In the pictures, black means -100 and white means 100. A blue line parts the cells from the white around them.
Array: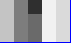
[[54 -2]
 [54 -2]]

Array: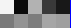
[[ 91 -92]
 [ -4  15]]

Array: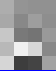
[[36 16]
 [32  7]]

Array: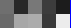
[[-13 -69]
 [-18  31]]

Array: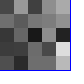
[[-44  20]
 [-13 -29]]

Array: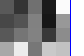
[[-30 -59]
 [-44 -35]]

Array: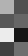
[[ 40 -37]
 [-32 -20]]

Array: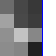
[[-15 -44]
 [ 27 -43]]
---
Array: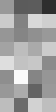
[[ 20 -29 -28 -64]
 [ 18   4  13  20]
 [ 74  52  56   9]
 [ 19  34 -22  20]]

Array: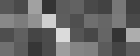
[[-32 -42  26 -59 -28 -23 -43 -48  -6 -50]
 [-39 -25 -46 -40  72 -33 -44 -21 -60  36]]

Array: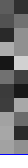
[[-27 -62]
 [-68  13]
 [-83  64]
 [-54 -81]
 [ 27 -16]
 [ 27  13]]

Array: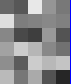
[[-19 -32  82  17  -6]
 [  6 -43 -51  20 -35]
 [ 11 -29  60  44  54]]

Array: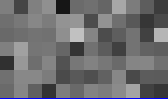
[[ -1 -46   0  13 -83 -16 -12 -21  31  -3 -27 -53]
 [-18 -14 -10 -11  12  51   4 -40 -26 -10 -49  42]
 [-62  19 -14   4 -36  -7   2  -7 -17   4   5 -12]
 [-17   5 -25 -60  -2 -18   3  -3   9  29 -49 -58]]

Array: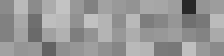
[[  9  46   9  35  53  19   1  27  20  15  32  30  24 -69  17  23]
 [  1  27 -17  26  39  -1  15  41  19  36  17  19  24   9   3  33]]

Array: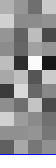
[[ 39  17 -13  58]
 [ 17 -23  48 -43]
 [ 48 -64  97 -82]
 [-54  71 -19   7]
 [ 64  22   9 -12]
 [-25  32  -7  13]]

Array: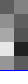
[[-26   2]
 [ 32 -35]
 [ 18 -29]]
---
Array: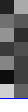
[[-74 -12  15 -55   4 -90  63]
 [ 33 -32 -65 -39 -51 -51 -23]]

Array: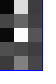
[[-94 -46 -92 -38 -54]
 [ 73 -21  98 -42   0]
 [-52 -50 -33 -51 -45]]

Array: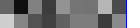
[[-21  62]
 [-88   5]
 [  1 -36]
 [-53 -49]
 [ 15 -24]
 [ -8  -2]
 [-10  -2]
 [ 42 -54]
 [-41   8]]

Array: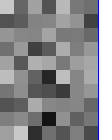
[[ 56 -36  17 -12  27  48  -8 -36  -1  25]
 [-20 -28   6  21 -31  14  11 -27   8  56]
 [ 26   3   4 -50  38 -23 -33  34 -14 -65]
 [-35   4  29 -29  31 -70 -38   6 -85 -13]
 [ 45  27  -5  35  -5  49 -54   3  14 -34]
 [ -6  15  -4  -1  24   5   6   5 -24  -1]
 [-13 -49 -18  19  31  34  18 -19  -7 -42]]

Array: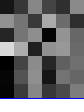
[[ -83   14  -71   71 -100  -95  -97]
 [ -57   -9   -8   36  -47  -35  -54]
 [   6  -55   11  -75    9   12    6]
 [ -47   33  -97   14  -70  -84  -57]
 [ -63  -15   15   19  -25  -10  -42]
 [   8  -65  -19  -17  -13  -20   -2]]

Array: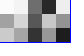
[[ 97  27  59]
 [ 91  67  30]
 [-14 -32 -60]
 [-69  57  19]
 [ 87  15 -77]]

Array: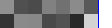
[[ 13 -59]
 [-37   8]
 [-41   7]
 [  1 -43]
 [-11 -36]
 [  9 -69]
 [-30  65]]

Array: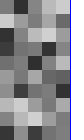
[[ -3  60 -61 -53 -12  21  11  44   3 -58]
 [-62  22   3 -10  -2  -5 -51  61  44  11]
 [  4  -3  47  -4 -63  31 -10  22  63 -53]
 [ 46  30  63 -60   2 -19  -3  -5  23 -10]
 [ 60 -17  22   4  46 -24 -61  33  -3  -1]]

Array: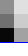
[[ 12 -12 -94]
 [ 76  60  27]]
